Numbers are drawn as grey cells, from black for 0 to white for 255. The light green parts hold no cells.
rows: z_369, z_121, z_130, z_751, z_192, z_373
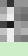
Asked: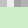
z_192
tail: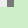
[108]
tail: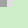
[133 121]
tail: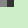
[149 149]
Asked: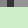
z_369
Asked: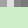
z_121

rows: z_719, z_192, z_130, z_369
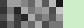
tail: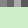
[185  25]
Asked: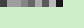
z_719

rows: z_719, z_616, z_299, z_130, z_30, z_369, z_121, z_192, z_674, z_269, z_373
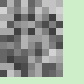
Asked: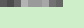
z_369
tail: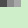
[ 90 102 127]
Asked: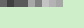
z_674
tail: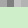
[167]

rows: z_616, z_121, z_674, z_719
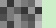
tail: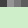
[191]
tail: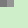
[ 93  79 164]
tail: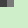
[ 93  53 149  53]
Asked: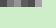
z_674
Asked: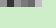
z_616

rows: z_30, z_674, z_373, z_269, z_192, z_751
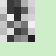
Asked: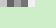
z_269
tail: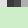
[211]
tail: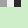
[199 211]
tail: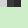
[ 88 199]

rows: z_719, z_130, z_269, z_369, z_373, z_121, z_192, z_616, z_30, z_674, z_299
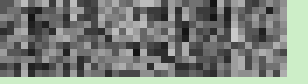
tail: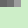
[ 72 114  87  87 102  59  45 114  72  59  32 157  87 173  87  72 114 114
 102 130  72  87 157  87 114 114 173 142]
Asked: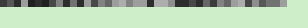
z_674
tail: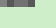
[ 20 173  87 157 173  72  59 102 142 114 142]
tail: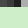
[ 59 173 114  72  59  20 102  32 157  87 114 157  87 142 130 157]
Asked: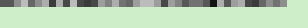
z_719

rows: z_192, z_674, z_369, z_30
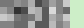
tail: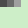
[131 201]
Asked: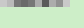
z_369
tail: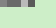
[ 90 186 131 159]
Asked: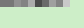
z_192
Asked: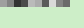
z_674

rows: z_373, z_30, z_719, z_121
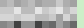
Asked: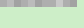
z_373
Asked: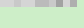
z_719
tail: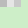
[213 229 187 213]
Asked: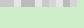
z_30
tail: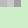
[213 174]

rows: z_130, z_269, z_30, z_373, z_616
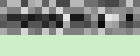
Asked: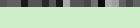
z_373
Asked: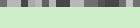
z_130
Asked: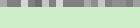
z_616

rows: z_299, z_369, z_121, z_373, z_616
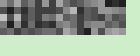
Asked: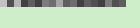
z_121
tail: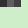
[ 64  64  80 138 181  48  94  80 151 151 138 124]
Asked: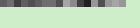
z_616
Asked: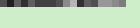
z_369
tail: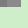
[ 94 110  80]

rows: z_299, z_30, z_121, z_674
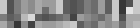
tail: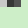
[200]
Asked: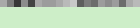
z_674
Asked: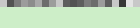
z_30
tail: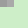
[185 200  94 124 108 156 140 156 108 169 185]

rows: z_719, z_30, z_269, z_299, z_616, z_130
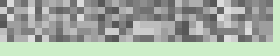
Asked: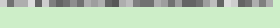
z_130
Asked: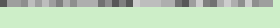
z_299
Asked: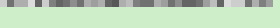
z_30

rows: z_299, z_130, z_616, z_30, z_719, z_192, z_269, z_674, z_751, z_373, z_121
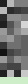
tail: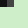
[84 98]
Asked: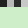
z_121
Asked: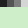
z_30

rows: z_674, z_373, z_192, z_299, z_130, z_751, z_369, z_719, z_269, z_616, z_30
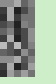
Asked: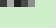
z_751
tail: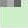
[129]
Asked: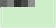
z_130

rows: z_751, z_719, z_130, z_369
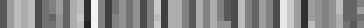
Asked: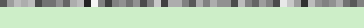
z_369

